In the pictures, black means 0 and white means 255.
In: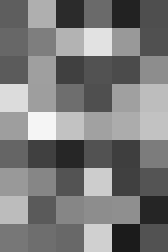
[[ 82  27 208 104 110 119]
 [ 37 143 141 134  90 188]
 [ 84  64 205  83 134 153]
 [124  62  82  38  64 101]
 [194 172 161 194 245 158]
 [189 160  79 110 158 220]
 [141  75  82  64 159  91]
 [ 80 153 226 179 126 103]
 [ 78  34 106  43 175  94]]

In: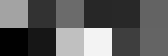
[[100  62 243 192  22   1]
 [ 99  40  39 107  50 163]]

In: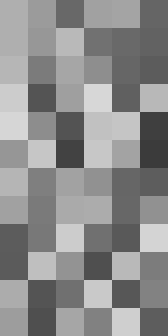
[[ 93 207 129 166  79 157]
 [130  87 201 112  84 172]
 [124 185  79 147 191  91]
 [212  89 112 204 120  92]
 [145 103 172 170 122 161]
 [ 93 102 145 162 127 181]
 [ 59 163 199  66 198 150]
 [ 63 197 193  83 141 214]
 [184  96 215 159  84 204]
 [ 92 102 142 166 123 182]
 [ 98 105 113 185 151 175]
 [101 164 161 104 155 175]]

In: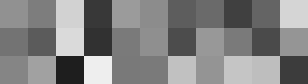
[[ 60 190 197 148 193 122 121 238  30 161 133]
 [149  74 122 152  76 143 122  49 218  91 115]
 [213 100  64 106  93 140 155  56 210 125 145]]

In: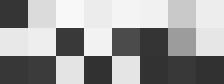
[[ 49  56  50 229  49 228  59  55]
 [230 156  52  75 242  57 238 232]
 [237 201 241 244 236 248 219  53]]

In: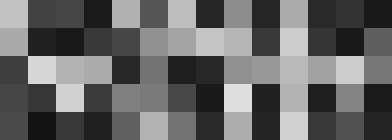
[[ 36  82  56 209  37 173  41 115 178  96  33  56  19  74]
 [ 26 131  30 178  33 222  25  72 122 128  59 209  54  70]
 [118 204 161 186 152 144  39  31 115  39 171 178 215  63]
 [ 95  25  53 204  57 182 197 163 145  70  57  25  32 170]
 [ 25  51  41 171  38 141  38 189  85 177  26  70  66 194]]

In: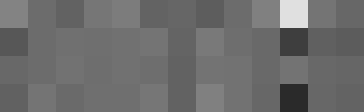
[[ 99 103  42 103 114 128  98 118 111 111 106 116  97]
 [102 104 115 105 114 115  98 110 113 110 114 108 104]
 [ 92  96  62 105 110 121 100 116 113 111 112 108  87]
 [103 116 224 128 108  93 102  99 124 118  98 108 131]]
